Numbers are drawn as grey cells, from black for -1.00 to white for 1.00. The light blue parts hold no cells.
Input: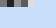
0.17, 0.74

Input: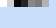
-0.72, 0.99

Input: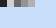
-0.18, 0.63

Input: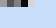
0.00, 0.68

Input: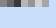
0.43, 0.65

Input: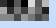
-0.52, 0.70

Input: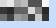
-0.23, 0.93

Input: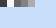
-0.19, 0.94
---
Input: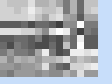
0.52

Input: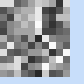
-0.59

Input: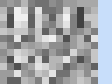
0.32

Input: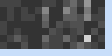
-0.60

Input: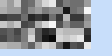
-0.13

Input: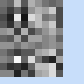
-0.21

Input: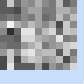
-0.28

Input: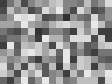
0.16
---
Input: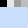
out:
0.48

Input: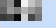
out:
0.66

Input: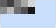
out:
0.45

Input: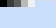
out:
0.45

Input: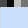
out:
-0.09

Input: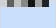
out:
0.53

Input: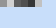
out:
0.51

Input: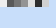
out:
0.76

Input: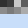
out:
0.34
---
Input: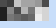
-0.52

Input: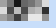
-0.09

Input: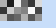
-0.77

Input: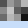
0.20

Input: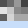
-0.15

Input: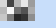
-0.47

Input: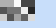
0.38

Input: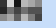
0.68
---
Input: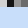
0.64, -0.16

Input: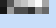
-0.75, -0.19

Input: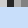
0.61, 0.02

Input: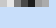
0.57, 0.34

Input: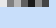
0.82, -0.47

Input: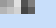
0.21, -0.26

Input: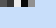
-0.33, 0.14

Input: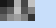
-0.82, -0.59

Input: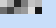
0.63, -0.83
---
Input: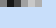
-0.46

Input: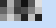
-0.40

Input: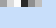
0.97

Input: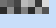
-0.46

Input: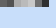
0.35

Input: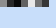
-0.93

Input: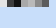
-0.86
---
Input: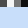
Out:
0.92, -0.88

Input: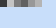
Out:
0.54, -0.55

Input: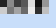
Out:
0.85, -0.86

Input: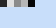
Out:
0.76, -0.95

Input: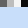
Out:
0.91, -0.91

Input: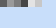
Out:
0.78, -0.46

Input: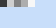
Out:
0.94, -0.55

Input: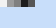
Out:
0.90, -0.78

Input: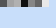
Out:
0.82, -0.88
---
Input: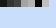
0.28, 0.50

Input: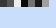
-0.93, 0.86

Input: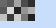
-0.74, 0.71

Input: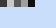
-0.31, 0.57

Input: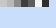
-0.51, 0.91

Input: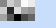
0.73, 0.97

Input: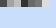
-0.61, 0.73

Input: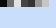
-0.46, 0.77
